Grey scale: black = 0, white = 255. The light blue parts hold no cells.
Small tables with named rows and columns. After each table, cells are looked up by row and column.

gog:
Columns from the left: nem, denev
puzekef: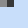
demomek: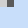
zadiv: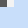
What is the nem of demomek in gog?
208
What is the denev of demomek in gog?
90
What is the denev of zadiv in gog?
243
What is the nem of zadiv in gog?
89
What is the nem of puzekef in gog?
140
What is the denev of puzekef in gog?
56
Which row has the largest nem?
demomek

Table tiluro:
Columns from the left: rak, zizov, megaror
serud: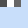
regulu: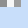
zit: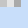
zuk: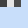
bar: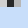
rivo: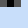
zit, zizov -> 229
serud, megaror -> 102
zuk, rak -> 64
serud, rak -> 78
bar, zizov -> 40
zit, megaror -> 170
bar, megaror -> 183
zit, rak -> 197

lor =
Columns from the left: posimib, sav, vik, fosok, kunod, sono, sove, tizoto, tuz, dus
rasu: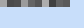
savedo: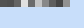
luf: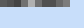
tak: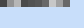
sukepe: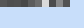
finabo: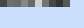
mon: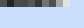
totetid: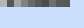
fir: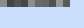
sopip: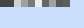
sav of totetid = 86
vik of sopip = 209
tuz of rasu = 98
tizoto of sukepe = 75
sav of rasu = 74
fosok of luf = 113
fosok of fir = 71
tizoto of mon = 79
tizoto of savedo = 94
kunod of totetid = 105
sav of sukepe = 78
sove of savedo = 136

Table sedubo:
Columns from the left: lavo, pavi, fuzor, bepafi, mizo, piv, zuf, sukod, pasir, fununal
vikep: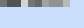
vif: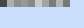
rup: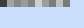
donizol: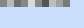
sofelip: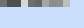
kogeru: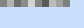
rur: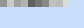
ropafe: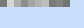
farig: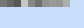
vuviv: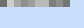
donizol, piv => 136
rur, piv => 116
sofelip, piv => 102
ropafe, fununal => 116
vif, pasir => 180
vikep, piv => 104
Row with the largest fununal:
rur

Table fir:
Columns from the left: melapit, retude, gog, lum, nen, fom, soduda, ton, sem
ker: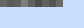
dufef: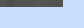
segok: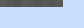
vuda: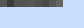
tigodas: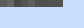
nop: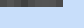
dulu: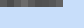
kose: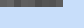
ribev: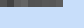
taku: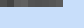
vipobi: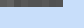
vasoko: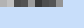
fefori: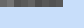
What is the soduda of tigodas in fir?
80
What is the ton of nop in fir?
83
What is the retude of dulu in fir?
77
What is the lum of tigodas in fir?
84
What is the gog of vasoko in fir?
77
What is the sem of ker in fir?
105
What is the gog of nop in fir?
76
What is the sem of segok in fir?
88
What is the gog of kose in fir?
81
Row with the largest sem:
vasoko

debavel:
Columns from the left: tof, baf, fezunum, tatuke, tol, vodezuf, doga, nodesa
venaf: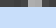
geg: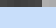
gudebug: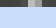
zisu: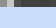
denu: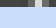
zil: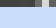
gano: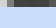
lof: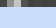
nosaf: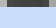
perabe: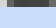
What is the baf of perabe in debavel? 98
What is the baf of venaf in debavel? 67
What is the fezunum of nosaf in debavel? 67
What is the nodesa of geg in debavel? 172
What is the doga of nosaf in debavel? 69
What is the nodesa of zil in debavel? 97
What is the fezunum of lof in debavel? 196
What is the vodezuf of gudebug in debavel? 156
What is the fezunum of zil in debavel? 66
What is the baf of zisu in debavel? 198
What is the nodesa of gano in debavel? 86

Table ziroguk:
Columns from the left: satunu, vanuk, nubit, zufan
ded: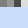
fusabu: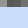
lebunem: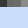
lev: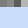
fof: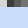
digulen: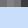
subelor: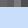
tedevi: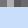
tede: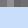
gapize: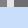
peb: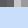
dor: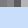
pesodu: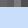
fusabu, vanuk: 88
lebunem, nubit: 108
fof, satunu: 214
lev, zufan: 181
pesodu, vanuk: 95
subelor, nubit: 123
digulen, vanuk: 129
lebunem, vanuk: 104
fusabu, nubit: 91
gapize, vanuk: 228
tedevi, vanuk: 176
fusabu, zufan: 113
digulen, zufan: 61
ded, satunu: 126
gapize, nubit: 111
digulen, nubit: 117
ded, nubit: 75
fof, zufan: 115
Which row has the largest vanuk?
gapize

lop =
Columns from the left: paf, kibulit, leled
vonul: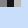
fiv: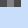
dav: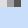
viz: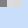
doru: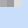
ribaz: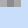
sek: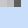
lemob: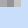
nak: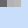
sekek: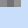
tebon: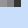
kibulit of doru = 157
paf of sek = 200
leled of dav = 86
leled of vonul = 186
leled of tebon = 54
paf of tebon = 149
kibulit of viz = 220
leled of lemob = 196
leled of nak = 184
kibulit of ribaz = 141
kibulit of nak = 179
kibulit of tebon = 130
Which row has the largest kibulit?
viz

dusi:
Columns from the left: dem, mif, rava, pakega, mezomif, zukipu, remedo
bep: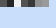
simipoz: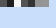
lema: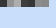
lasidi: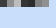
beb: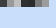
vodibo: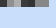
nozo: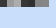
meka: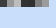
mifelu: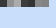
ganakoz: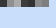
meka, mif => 152
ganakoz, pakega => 60
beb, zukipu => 121
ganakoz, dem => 54
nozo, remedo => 134
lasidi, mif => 143
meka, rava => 188
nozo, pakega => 54
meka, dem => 61
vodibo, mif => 145
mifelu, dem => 56
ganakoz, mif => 144
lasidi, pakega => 52
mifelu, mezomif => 51
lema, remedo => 136
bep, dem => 85
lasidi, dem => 60
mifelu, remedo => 131
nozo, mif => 155

